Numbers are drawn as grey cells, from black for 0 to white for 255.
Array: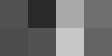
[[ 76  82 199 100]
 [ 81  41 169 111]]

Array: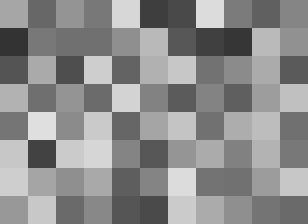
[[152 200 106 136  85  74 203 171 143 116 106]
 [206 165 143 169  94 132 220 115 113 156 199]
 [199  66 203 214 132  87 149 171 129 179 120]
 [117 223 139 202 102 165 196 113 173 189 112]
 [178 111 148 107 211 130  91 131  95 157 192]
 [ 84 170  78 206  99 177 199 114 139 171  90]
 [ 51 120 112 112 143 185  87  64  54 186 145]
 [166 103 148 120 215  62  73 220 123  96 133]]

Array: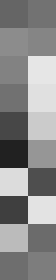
[[110 125]
 [187 107]
 [ 63 227]
 [220  78]
 [ 33 150]
 [ 71 203]
 [113 224]
 [130 230]
 [140 133]
 [101 114]]

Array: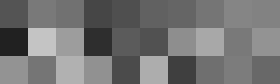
[[147 117 177 145  75 173  63 111 124 104]
 [ 33 196 157  46  91  81 142 168 121 147]
 [ 84 121 113  70  79  97 101 117 133 130]]

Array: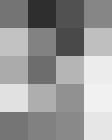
[[117 129 137 230]
 [225 174 145 241]
 [171 109 181 236]
 [194 130  73 191]
 [116  46  81 134]]

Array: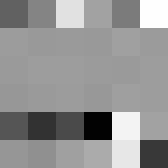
[[150 144 160 171 231  56]
 [ 85  50  74   2 243 162]
 [151 154 156 152 159 157]
 [154 157 157 155 154 157]
 [156 153 154 153 160 155]
 [ 97 132 225 162 123 254]]
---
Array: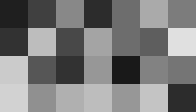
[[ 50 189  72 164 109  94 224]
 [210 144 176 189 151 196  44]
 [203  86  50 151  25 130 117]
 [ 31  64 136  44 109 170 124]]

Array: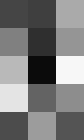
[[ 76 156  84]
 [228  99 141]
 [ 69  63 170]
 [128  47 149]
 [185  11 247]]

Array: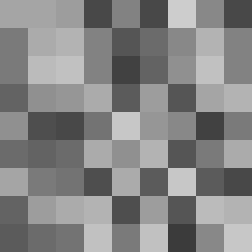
[[122 187 193 130  65  99 144 193 130]
 [122 171 179 130  85 107 136 179 130]
 [165 165 157  72 130  72 205 136  72]
 [ 99 157 171 179  78 157  85 187 179]
 [ 99 144 150 171  91 157  85 165 179]
 [165 122 115  78 171  91 199  91  72]
 [ 91 107 115 193 122 193  59 136 199]
 [107  99 107 171 144 179  85 122 171]
 [144  78  72 115 199 150 136  65 122]]

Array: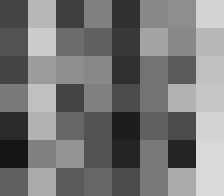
[[ 82 204 109  96  56 164 136 184]
 [121 192  68 128  75 115 178 198]
 [ 68 184  62 128  48 136 142 211]
 [ 42 178 102  82  29  96  75 211]
 [ 96 171  90 102  75 121 171 217]
 [ 68 156 142 136  48 115  90 192]
 [ 21 128 149  82  36 121  36 217]]

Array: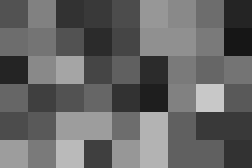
[[ 36 137 165  69  96  43 122 102 116]
 [ 82 129  50  57  76 151 137 109  36]
 [157 122 186  63 151 179  96  96  50]
 [109 116  82  43  69 144 144 122  22]
 [ 76  89 157 157 109 179  96  57  57]
 [102  63  82 102  50  30 129 200  89]]

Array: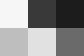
[[190 225 106]
 [246  57  28]]

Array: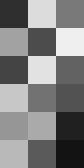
[[ 68 226  98]
 [ 47 220 121]
 [150 170  32]
 [199 114  82]
 [185  90  19]
 [162  76 239]]
